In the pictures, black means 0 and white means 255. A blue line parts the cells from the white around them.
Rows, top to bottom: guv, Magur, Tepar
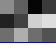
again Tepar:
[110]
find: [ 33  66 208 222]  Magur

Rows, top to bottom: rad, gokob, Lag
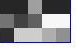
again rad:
[38]
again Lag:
[205]
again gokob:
[247]
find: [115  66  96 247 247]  gokob
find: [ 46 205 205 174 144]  Lag

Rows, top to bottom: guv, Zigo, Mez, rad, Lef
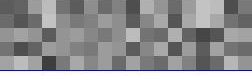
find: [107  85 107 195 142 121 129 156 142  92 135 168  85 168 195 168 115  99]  Zigo
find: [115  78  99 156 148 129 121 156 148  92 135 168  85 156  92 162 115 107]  rad
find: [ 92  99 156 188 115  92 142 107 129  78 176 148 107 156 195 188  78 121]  guv
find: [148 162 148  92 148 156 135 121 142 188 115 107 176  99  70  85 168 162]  Mez
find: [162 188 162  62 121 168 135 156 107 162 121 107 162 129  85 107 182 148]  Lef

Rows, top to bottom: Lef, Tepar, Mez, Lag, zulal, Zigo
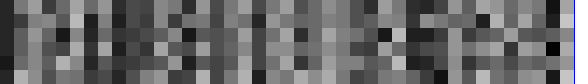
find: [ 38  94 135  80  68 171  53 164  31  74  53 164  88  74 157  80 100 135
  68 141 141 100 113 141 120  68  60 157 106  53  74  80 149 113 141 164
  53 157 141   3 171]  Lag
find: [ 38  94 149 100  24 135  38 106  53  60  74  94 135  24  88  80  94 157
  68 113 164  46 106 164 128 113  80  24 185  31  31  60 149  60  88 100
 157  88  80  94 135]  Mez
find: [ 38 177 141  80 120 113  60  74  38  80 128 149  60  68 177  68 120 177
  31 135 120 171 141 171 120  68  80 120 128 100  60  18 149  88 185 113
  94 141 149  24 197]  Zigo
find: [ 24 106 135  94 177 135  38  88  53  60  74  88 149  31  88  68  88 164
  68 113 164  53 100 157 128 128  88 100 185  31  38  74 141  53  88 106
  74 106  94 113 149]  zulal
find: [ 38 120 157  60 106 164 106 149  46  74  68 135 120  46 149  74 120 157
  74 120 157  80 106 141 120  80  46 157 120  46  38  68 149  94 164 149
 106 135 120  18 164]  Lef

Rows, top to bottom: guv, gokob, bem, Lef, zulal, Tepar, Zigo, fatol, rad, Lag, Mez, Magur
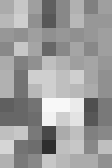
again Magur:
[171]
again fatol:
[248]
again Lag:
[191]
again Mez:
[191]
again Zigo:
[184]
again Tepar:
[207]
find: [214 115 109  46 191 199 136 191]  Mez

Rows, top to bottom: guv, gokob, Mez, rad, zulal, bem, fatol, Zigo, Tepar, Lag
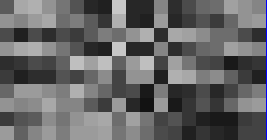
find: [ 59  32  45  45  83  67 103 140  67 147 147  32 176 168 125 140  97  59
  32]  bem
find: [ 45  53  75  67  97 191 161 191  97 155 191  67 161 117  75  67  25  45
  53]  zulal
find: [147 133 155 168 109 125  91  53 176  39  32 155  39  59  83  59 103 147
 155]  gokob
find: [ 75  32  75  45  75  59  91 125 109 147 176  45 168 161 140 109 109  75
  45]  Mez
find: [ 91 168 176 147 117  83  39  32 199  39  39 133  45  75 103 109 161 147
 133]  guv
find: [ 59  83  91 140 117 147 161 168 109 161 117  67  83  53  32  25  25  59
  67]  Tepar

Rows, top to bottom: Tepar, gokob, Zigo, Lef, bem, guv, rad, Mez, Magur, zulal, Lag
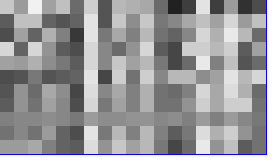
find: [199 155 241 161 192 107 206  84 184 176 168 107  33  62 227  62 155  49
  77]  Tepar
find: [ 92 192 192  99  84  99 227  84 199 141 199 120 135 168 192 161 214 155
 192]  gokob
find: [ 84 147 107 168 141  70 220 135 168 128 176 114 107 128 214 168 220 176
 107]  rad
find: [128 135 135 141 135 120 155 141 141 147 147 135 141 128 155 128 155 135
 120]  Magur
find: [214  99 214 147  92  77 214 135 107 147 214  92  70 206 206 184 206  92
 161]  Lef

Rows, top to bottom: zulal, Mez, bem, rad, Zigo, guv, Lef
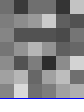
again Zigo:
[140]
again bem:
[82]
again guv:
[161]
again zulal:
[111]

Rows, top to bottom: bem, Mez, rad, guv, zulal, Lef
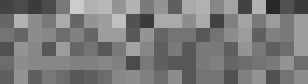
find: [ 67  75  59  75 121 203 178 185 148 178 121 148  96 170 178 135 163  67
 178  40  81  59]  bem
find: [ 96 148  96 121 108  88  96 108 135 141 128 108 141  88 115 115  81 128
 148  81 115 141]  Lef

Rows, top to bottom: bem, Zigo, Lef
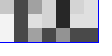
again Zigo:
[224]
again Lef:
[73]
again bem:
[212]
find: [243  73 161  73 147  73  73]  Lef
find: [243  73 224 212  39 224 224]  Zigo

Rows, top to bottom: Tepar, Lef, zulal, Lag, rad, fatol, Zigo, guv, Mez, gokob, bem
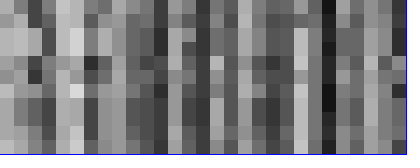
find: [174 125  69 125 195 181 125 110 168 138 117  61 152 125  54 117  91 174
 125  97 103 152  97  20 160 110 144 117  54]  Tepar
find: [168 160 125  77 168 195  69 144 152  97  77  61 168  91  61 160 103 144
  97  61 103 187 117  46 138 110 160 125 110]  gokob
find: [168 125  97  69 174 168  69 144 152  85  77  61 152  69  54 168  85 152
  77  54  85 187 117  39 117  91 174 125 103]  Mez

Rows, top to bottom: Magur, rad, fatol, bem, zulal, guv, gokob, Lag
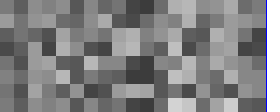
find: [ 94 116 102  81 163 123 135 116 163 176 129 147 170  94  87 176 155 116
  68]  fatol
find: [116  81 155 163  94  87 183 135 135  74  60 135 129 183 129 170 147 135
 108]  zulal

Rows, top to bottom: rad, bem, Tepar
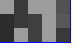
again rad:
[156]
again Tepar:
[156]
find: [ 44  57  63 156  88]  bem

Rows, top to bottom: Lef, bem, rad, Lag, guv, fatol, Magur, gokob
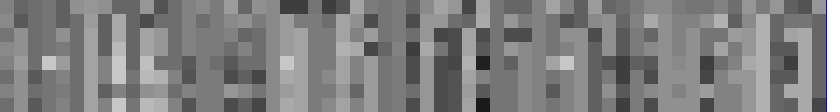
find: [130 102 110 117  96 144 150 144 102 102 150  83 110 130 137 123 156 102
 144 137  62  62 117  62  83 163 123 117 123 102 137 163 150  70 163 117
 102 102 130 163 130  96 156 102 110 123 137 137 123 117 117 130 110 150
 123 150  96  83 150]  Lef
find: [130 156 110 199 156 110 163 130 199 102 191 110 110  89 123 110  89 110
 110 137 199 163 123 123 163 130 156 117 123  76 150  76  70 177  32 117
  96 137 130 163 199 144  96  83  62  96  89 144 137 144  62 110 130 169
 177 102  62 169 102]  guv
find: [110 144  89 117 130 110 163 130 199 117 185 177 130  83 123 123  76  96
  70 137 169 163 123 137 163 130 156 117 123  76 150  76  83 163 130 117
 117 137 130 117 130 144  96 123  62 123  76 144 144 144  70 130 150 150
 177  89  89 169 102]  fatol
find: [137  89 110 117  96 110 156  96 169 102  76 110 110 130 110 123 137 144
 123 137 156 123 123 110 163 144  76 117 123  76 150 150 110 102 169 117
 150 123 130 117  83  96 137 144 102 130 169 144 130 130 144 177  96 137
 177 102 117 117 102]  bem

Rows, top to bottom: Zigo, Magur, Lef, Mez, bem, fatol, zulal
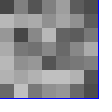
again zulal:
[105]
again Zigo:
[128]
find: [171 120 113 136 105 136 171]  Mez
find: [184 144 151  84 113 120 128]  bem
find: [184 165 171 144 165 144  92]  Magur

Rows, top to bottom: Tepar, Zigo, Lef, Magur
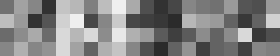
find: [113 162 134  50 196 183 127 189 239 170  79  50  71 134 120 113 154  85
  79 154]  Tepar
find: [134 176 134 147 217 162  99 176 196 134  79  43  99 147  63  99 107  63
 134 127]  Magur
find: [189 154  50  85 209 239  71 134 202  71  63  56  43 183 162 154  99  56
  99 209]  Zigo
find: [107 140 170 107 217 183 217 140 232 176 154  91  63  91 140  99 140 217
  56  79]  Lef

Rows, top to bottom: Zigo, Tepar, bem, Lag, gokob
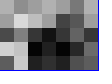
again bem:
[54]
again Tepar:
[158]
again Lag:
[4]
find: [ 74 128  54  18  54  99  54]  bem
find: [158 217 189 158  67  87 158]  Tepar

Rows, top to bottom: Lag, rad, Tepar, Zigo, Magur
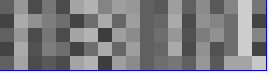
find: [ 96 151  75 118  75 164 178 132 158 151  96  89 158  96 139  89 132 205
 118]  Lag
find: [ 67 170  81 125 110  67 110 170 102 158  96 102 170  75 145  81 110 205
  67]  Zigo

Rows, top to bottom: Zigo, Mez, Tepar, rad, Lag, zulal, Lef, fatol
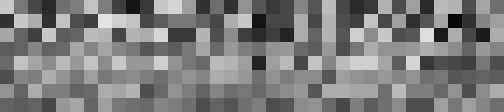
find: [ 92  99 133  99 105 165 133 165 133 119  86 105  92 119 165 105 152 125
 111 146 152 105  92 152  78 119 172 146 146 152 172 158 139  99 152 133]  rad
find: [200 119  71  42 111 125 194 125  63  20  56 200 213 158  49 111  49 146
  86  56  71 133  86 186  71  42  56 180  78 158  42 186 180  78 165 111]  Zigo
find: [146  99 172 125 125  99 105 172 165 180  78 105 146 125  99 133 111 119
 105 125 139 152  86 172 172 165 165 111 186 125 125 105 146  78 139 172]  Lef
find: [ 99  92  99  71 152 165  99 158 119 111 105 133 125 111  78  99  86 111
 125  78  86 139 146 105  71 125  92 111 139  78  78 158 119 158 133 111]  fatol

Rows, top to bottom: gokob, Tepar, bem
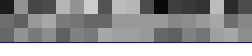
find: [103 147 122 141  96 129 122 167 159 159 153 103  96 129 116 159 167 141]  bem
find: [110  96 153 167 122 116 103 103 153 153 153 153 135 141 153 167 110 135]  Tepar
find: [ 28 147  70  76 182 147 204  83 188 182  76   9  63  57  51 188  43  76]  gokob

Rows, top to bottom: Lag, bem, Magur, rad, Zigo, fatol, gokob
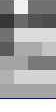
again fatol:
[212]
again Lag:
[113]
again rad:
[170]
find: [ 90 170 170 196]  rad
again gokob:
[164]
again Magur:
[219]
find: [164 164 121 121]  Zigo

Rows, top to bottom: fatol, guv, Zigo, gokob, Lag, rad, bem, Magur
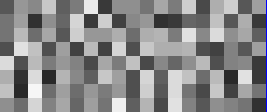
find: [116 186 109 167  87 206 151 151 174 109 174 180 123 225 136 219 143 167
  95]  Zigo
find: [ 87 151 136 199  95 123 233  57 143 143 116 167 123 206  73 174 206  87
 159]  fatol
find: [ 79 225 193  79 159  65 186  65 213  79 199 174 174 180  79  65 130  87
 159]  gokob

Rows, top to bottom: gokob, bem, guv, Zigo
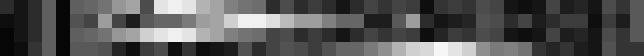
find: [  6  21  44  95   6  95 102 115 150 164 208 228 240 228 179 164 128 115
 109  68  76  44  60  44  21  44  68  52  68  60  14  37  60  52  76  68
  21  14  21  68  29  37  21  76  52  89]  guv
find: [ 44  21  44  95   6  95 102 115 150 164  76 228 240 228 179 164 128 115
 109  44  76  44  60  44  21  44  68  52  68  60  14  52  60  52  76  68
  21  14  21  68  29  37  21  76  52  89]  gokob

